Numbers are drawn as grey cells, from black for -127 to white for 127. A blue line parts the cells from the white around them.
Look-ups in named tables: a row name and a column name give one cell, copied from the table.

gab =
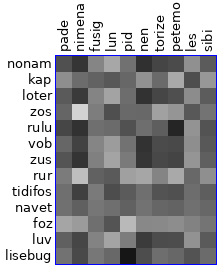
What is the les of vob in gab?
14
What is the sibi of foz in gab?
-11
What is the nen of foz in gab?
8
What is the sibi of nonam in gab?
-36
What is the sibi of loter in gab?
-35
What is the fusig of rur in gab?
-30
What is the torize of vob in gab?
-52
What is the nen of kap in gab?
17

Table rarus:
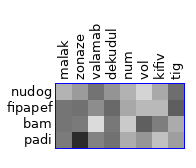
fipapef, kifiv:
57
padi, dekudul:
-14
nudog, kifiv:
41
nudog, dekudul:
20
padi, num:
45
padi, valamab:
2
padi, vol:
22
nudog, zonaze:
27
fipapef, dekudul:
-22
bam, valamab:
91
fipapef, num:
40
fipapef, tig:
-33
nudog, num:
50
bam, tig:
43
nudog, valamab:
-12
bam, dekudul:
-7
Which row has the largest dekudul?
nudog

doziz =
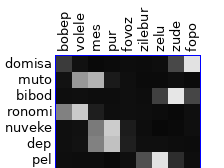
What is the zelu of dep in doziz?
-112
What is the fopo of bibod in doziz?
-57
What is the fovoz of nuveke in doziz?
-99
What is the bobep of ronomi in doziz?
1
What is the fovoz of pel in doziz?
-112
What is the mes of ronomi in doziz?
-97
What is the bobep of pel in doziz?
-113
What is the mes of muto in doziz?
50
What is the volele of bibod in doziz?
-112
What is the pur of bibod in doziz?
-114

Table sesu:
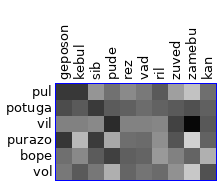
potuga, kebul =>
-37
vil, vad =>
2
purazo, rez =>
-17
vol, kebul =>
-37
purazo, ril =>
15
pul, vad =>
-6
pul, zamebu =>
66
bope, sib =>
-36
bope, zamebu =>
-27

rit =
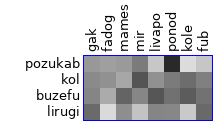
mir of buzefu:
6
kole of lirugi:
73
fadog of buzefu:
43
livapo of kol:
17
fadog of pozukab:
31
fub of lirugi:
-22
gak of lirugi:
-21
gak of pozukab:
24
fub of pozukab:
70
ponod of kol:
-4
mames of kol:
39
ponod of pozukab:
-86
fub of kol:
0
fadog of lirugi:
90
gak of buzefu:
5
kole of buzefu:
-35
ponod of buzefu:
-14
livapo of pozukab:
71
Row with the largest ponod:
lirugi

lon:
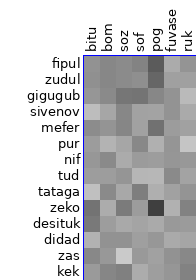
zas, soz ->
74
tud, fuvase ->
10
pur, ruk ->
69
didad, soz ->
18
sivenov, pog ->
35
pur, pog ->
48
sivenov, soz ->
7

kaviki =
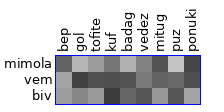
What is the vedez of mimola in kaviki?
2
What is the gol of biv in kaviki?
6
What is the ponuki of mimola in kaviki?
-57
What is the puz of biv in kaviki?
-42
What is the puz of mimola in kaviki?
69
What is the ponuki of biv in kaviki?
35
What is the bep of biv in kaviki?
29
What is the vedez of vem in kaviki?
-5

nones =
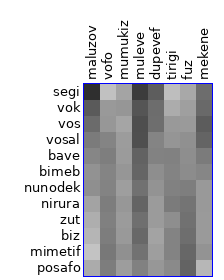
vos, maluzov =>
-20
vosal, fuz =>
16
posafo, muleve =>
1
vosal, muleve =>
-48
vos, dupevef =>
-17
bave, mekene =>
-4
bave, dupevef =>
2
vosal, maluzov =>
-4
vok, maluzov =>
-37
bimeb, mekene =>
6
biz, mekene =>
26
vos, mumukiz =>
37
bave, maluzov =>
6
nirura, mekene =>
25
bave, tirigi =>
1

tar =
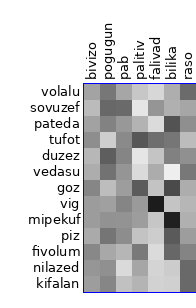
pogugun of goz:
61
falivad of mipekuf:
70
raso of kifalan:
-22
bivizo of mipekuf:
28
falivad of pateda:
91
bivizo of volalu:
35
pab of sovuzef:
-21
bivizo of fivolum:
8
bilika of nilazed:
76
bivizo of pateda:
34
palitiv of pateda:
51
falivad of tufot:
-17
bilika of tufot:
-9
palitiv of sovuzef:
102

